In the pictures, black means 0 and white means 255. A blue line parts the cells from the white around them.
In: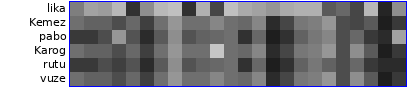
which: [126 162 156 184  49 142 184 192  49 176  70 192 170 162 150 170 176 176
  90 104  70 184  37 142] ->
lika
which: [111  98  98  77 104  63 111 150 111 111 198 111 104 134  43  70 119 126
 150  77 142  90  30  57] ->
Karog

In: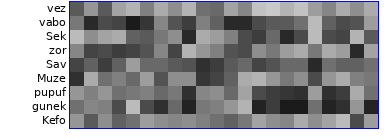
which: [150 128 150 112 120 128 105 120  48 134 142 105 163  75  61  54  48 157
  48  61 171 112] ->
pupuf
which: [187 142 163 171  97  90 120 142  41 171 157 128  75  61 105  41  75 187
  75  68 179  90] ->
Sek

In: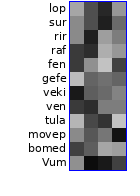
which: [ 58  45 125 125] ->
ven
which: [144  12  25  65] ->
Vum

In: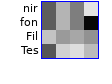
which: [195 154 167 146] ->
Fil

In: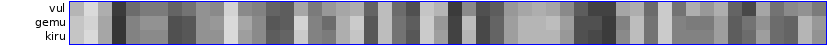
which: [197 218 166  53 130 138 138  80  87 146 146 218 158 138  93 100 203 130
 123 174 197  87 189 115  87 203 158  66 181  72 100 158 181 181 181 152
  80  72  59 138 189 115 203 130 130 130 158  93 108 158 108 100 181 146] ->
kiru
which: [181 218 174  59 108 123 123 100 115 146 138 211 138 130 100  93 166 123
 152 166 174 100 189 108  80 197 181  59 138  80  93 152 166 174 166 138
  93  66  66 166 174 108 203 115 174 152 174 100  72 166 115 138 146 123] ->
vul

